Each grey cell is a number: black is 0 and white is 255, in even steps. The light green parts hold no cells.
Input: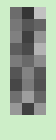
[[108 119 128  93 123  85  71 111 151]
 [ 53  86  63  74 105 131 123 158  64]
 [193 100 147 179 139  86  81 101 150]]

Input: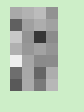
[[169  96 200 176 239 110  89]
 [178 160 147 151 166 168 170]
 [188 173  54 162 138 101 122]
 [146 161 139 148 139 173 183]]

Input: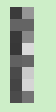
[[ 59 100  57  55  97  74  68  75]
 [150 100 137 218 101 202 213 115]]

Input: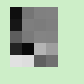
[[ 15  22  93  35 225]
 [117 126 122  10 221]
 [128 124 132 180  96]
 [129 127 131 158 112]]

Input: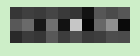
[[ 54  88  41]
 [ 63 106  59]
 [ 59  24  54]
 [ 69 112  88]
 [ 58  18  61]
 [ 53 198  79]
 [ 18   4  58]
 [ 86 103  62]
 [ 75 143  77]
 [ 86  10  75]]

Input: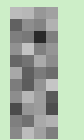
[[187  97 126 145 102 168 124 141  75 127 136]
 [183 142 120 195 115  95  92 183 150 112 188]
 [151 131  41 128 170 123 147 157 156 169 160]
 [161 177 126 149 140 108 197  89  77 178 125]]
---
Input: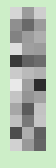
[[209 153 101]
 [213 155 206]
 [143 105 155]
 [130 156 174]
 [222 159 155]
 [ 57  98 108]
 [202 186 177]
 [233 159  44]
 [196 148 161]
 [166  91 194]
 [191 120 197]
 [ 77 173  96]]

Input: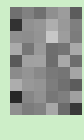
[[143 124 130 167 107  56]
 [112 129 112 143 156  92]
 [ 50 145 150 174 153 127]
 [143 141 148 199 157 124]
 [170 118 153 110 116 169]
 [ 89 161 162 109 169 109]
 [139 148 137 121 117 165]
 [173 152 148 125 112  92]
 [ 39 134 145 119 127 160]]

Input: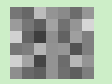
[[142 105  95 147 111  94 126]
 [118 103 188 148 138 108 150]
 [155 118  94 162 113 149 214]
 [209 100  62 143  98 159 127]
 [118 125 181 146 150  82 127]
 [208 163  69 147 108 183 148]]

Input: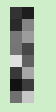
[[112 199]
 [ 51  30]
 [ 42 132]
 [119 156]
 [117  70]
 [224  96]
 [ 57 167]
 [ 18  60]]

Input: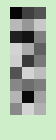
[[136 211 176]
 [  6  64  83]
 [184 151 200]
 [ 33  19 127]
 [211 171  96]
 [206  57 121]
 [ 83 211 189]
 [135 109 125]
 [180   9 161]]

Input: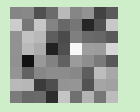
[[123 104 106  45 197 112 179 118 188]
 [133 136  80 107 185 134 146  66  90]
 [204 119 199 132 104 118  38  81 200]
 [146 193 185  94  75 127 106 103  89]
 [146 186 172  34  79 248 158 156 215]
 [145  18 153 130  97 155 142 122  88]
 [148  98 135 141 140 136  94 189 168]
 [185 183  59  78 148 149  82 165 161]]

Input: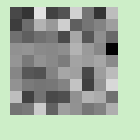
[[115 121 203  98 158 146 118 130 174]
 [ 72  52 226  66  83 209 116  52 189]
 [ 61 109 179 153 207  95 117 131 158]
 [112  95 112 120  74 167  86 143 104]
 [145 148 138 136 142 179 154 135   2]
 [149 121 146 137 124 163 156 166 138]
 [134  87  82 131 166 160  72 157 187]
 [146 122 117 119 131 195  64 148 216]
 [190  65 115  73  79 145 179 171 112]]
